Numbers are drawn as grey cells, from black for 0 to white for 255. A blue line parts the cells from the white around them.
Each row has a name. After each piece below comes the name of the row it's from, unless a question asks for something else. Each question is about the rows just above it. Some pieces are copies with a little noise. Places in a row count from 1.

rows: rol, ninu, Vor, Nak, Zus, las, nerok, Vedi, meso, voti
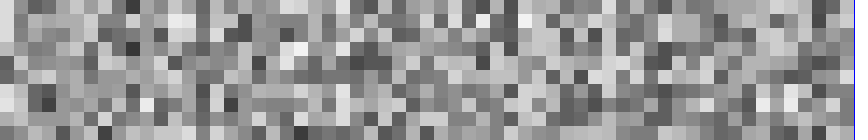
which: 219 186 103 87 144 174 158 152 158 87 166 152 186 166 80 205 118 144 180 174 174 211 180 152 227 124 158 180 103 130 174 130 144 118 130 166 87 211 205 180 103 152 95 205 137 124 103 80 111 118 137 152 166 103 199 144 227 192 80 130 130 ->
nerok
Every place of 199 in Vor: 7 28 39 40 44 55 58

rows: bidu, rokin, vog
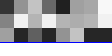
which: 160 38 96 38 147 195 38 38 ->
vog
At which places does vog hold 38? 2 4 7 8
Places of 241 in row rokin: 2 4 8
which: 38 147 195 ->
vog
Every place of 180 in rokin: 3 5 7
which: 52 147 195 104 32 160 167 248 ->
bidu

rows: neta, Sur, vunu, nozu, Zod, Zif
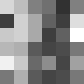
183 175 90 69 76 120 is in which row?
nozu
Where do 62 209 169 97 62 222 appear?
Sur
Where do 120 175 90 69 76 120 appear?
Zif
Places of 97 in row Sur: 4

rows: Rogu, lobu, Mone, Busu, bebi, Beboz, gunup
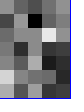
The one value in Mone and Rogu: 145
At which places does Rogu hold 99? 2
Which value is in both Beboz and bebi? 133
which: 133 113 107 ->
Beboz

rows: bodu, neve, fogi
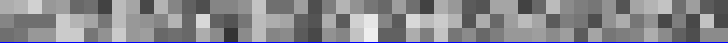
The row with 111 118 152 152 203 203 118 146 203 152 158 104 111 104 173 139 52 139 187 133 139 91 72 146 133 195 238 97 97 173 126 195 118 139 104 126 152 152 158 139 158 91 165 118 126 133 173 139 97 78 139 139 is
fogi
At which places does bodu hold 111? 7 20 21 30 49

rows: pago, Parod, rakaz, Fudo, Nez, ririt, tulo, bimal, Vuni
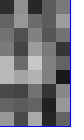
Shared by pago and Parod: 92
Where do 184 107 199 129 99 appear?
Nez

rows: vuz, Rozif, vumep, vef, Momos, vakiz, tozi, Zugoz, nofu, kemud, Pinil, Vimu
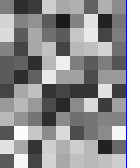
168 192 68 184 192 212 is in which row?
vef
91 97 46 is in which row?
Momos
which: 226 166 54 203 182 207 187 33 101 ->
Pinil

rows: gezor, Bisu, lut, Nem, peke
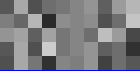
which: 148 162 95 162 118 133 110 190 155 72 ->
lut
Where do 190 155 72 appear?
lut
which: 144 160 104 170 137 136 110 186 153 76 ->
lut
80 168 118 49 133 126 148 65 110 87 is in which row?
peke
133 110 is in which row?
lut
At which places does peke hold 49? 4
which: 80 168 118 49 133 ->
peke

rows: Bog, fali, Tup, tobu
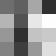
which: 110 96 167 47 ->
Bog
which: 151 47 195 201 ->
Tup
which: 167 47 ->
Bog
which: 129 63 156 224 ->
tobu

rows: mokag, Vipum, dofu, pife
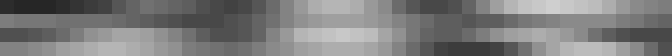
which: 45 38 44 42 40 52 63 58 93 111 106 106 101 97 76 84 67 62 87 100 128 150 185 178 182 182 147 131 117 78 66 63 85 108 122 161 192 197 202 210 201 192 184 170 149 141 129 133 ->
mokag
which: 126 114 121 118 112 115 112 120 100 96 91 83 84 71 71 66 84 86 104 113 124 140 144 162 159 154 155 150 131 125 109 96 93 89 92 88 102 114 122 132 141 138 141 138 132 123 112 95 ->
Vipum

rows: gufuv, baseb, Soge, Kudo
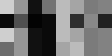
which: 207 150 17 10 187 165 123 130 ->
Soge
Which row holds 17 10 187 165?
Soge

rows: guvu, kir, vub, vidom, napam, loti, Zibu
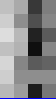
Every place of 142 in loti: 2 3 4
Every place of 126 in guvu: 4
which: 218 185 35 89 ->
vub

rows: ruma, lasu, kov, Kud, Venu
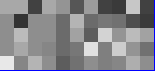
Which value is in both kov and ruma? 148
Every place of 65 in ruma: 3 8 11

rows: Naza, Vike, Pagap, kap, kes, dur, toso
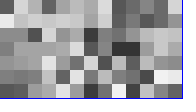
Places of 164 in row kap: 2 3 4
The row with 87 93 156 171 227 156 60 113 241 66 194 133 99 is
toso
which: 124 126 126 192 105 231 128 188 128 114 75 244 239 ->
dur
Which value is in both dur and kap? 127
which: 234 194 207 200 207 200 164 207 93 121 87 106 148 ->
Vike
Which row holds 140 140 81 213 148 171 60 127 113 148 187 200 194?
Pagap

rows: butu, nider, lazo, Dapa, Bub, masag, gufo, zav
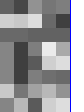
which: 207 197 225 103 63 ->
nider
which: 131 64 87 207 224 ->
Bub
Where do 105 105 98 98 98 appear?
lazo
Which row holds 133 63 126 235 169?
Dapa
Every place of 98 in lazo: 3 4 5
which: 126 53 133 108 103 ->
masag
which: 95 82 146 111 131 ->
butu

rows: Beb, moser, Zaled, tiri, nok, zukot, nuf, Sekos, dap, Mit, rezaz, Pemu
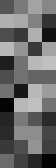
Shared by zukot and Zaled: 78
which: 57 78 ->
rezaz
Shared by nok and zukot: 114
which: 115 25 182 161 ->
nuf
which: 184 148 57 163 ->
tiri
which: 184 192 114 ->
Sekos

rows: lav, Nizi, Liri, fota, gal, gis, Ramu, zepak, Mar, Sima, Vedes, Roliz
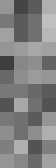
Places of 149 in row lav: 1
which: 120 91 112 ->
Nizi
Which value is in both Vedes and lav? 175
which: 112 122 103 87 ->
Ramu

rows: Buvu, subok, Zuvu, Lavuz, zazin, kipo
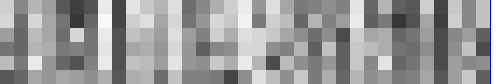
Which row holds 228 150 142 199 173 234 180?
zazin
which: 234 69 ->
Buvu
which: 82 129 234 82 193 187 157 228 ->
zazin
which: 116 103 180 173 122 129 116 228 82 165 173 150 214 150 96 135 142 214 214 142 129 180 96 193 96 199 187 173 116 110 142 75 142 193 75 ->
Lavuz
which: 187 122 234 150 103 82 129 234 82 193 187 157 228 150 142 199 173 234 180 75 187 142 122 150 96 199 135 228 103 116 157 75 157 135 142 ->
zazin
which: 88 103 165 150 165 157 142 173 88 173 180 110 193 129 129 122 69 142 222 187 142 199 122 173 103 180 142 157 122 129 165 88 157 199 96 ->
kipo
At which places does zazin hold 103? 5 29

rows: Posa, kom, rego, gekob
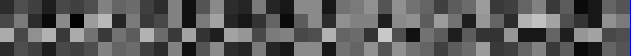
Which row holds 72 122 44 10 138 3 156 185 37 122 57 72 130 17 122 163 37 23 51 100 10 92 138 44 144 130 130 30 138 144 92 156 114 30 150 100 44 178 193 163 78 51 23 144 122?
kom
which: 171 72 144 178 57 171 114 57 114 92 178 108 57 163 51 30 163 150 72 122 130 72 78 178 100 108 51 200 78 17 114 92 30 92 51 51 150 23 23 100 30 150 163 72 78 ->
rego

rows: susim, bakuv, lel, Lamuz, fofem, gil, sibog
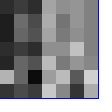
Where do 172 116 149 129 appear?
bakuv
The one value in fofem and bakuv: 149
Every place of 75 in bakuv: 3
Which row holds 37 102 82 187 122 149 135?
fofem
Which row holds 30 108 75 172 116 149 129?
bakuv
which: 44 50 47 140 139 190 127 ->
Lamuz

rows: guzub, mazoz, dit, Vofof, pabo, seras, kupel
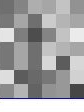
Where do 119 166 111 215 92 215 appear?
pabo
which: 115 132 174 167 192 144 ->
guzub
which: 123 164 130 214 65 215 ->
pabo

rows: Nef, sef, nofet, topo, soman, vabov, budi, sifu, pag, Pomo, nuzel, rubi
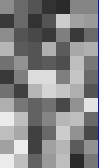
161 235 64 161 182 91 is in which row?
nuzel
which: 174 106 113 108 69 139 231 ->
sifu
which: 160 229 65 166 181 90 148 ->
nuzel
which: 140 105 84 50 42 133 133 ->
Nef
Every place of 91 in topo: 2 5
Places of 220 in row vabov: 3 4
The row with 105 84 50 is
Nef

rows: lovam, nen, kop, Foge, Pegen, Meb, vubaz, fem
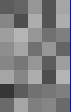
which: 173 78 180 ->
Meb
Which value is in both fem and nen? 134
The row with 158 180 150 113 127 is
kop
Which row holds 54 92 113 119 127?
vubaz

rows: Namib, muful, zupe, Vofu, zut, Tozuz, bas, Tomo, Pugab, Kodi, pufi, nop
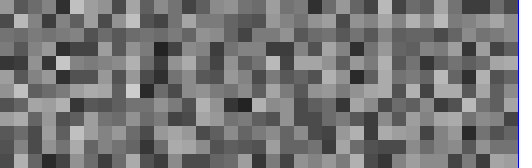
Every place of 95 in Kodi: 5 16
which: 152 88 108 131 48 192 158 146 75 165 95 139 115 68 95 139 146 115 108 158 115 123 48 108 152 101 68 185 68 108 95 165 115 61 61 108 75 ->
Namib
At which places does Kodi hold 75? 3 11 15 23
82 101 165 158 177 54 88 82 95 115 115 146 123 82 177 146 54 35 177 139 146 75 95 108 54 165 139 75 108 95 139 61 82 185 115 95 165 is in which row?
Tomo
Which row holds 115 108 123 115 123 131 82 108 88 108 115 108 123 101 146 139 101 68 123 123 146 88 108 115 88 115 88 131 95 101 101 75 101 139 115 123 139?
zupe
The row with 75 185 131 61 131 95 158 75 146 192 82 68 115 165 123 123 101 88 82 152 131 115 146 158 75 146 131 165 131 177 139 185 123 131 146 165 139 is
muful

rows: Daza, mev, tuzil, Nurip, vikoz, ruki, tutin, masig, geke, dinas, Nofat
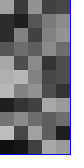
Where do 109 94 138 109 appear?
Nurip
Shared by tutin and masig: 52
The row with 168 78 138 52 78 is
vikoz
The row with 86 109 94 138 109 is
Nurip

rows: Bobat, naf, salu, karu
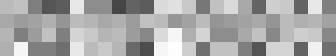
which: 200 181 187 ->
salu
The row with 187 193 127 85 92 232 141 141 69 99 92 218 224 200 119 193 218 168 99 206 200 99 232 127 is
Bobat
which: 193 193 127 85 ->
karu

